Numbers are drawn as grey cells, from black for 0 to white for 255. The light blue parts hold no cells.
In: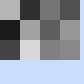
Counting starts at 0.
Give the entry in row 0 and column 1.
48
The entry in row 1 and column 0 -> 26
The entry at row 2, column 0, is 67
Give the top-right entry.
80

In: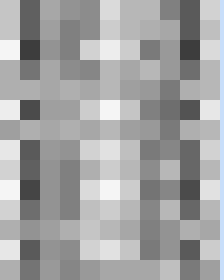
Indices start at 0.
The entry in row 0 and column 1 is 96
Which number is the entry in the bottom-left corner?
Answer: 175
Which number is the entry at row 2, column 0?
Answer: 245
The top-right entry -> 210
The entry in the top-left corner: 197
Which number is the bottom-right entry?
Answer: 159
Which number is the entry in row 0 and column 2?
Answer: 167
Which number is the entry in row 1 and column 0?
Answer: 197
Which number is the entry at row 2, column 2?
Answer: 147

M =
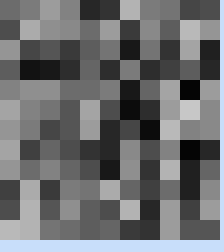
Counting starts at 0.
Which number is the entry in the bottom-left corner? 185
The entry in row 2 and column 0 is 149
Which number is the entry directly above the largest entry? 5
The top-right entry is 77
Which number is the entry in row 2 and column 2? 85
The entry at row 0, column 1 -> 123
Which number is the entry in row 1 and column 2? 143
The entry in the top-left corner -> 108
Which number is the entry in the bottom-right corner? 85
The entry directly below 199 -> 130
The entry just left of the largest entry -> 156
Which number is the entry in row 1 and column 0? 77
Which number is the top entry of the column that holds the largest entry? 70
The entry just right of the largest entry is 137
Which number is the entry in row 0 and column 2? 156
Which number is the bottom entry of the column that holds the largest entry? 85

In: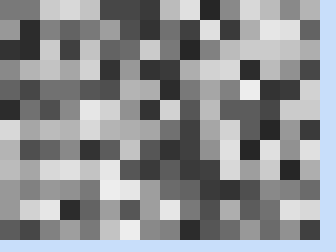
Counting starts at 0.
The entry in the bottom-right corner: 64
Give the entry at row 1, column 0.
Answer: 152
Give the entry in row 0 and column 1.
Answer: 121
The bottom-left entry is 92
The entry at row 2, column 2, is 203
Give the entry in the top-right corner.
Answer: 180
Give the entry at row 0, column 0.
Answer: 121
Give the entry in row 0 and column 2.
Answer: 203
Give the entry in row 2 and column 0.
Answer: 51
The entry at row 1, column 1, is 44
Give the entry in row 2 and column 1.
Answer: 44
